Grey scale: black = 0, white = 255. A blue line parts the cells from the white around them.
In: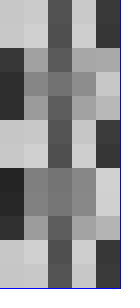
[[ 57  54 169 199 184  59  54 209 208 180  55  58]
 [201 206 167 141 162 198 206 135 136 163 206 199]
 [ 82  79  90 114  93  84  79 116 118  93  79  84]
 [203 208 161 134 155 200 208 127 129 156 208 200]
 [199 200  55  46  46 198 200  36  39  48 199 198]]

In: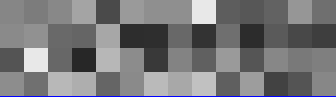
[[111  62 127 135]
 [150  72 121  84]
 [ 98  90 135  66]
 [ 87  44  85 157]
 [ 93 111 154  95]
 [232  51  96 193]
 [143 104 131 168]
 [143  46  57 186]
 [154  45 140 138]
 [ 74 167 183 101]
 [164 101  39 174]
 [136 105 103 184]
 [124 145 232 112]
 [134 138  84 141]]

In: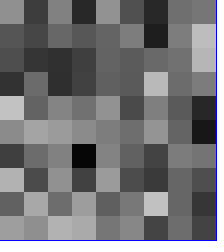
[[118 189 182 124  39  23 116  78  54  67]
 [111 125 113 108  90 100 124 102 102 109]
 [ 40  30 105 185 127 148  67  58 193  68]
 [ 80 125  91  90  74 110  97  76 120 135]
 [146 100  99  96 146 125 131 155  95 118]
 [ 40  87  63  65 113 139   6  65 157 170]
 [129 103  48  47 132 155 129 145 109 178]
 [ 61  70  53 107  99 164 108  75 168 143]
 [144  85  78  50 194 139  63 178  97 158]]

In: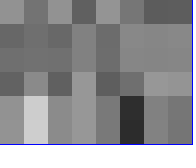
[[ 93 136 134 148 118 117]
 [ 92 134 133 151 129 130]
 [118 136 134 111  46  44]
 [148 108 109  94 121 121]
 [ 96 129 129 151 151 151]
 [146 104 112  96 139 139]
 [115 111 113 138 205 206]
 [146 103 111  98 146 147]]

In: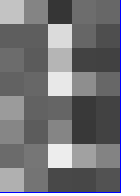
[[103  78  65 103  66  66 131  82]
 [109 102  66 142  57  56 161  71]
 [ 53 219 181 232 101 133 237  72]
 [132  94  91 103  98  92 118 116]
 [195  94 108  98 155 134 107 176]]

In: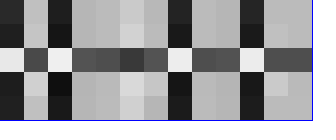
[[187 187  78 186 187]
 [187 192  78 202 187]
 [ 37  26 236  24  28]
 [182 182  82 181 182]
 [187 187  78 186 187]
 [ 35  25 237  21  27]
 [184 187  83 198 182]
 [202 210  57 217 208]
 [187 187  78 186 187]
 [182 182  83 181 182]
 [ 30  21 239  15  25]
 [192 197  73 208 192]
 [ 41  31 232  29  32]]
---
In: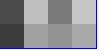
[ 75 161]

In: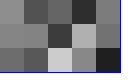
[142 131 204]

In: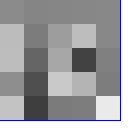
[139 124 167 180 234]

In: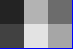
[ 35 227]

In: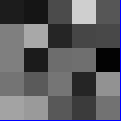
[ 28 168 109  37 114]

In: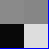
[138 221]

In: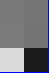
[121 116]
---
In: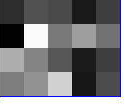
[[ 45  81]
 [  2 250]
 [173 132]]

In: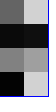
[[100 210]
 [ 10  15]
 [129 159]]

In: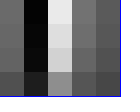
[[106   3]
 [103   6]
 [ 99   9]]

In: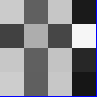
[[203  96]
 [ 65 173]
 [199  96]]

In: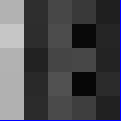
[[178  46]
 [198  45]
 [178  34]]

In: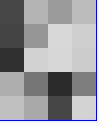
[[ 71 180]
 [ 68 150]
 [ 48 210]]

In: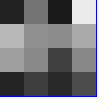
[[ 34 116]
 [184 144]
 [159 137]]

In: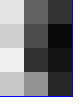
[[227  99]
 [206  76]
 [239  50]]

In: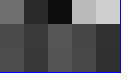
[[111  43]
 [ 74  58]
 [ 77  57]]
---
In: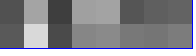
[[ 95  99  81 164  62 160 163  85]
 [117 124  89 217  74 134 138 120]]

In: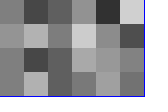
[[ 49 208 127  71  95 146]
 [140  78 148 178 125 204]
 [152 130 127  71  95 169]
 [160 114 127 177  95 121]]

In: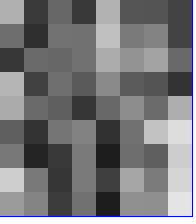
[[ 84  67 176  58 103  57 178  85]
 [131  67 110  47 114 113 192 122]
 [163 105  55 106 103 113 172 147]
 [ 84  51 181  65 111  90 138  91]
 [107 174 171 106  95  54 104 141]
 [194 221  95  51 117 130  49 113]
 [ 95 205 120  36  57 122  29 110]
 [123 213 206 121  54 122  63 166]
 [143 228 155 132  60 113  29 144]]

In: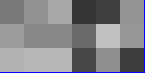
[[ 62 149 121 145 169  54]
 [193 150 156 135 135 106]
 [144  61 177 184 184  70]]

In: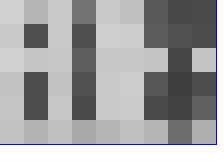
[[ 72  73 209 180 201 115 202 191  88]
 [ 82  76 202  79 201  79 206 205  93]
 [ 70 195 209 197 199  95 199 200 195]
 [ 63  78 194  77 193  81 202 205  87]
 [ 67  96 198  77 200  73 202 203  73]
 [109 174 194 178 191 169 181 191 181]]

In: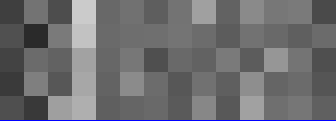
[[122  74  63 115  77 203 104 113  94 115 160  98 138 119]
 [ 95 107  80  42 122 194 106 110 111 116 108  92 114 105]
 [116  79  67 107  98 162 103 119  79 105  98 122  92 150]
 [107  85  58 127  87 167  99 139 108  87 113  95 142 101]
 [118  96  79  57 159 175  95 101 105  90 135  88 161 111]]
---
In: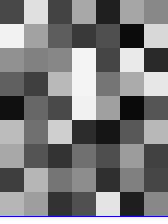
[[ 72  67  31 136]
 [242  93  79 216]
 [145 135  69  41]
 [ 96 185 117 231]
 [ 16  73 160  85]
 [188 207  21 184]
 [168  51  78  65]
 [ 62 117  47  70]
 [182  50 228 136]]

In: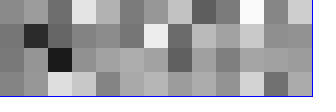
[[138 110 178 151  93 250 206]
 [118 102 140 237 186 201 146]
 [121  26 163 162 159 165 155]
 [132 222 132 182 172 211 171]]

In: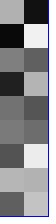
[[177]
 [  9]
 [127]
 [ 32]
 [114]
 [122]
 [ 83]
 [182]
 [ 95]]

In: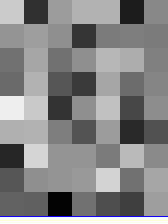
[[202 155 179 135]
 [147 143 124 124]
 [113 114 183 127]
 [106  85 165 132]
 [237  51 192 140]
 [175 126 156  81]
 [ 38 149 124 137]
 [ 86 149 211 165]
 [ 99   4  78 159]]

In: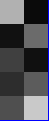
[[177]
 [ 17]
 [ 64]
 [ 45]
 [ 79]]

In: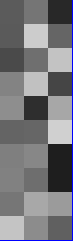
[[ 91  40]
 [ 90 101]
 [ 74 195]
 [131  69]
 [142 167]
 [100 208]
 [127  30]
 [129  30]
 [118 155]
 [196  96]]
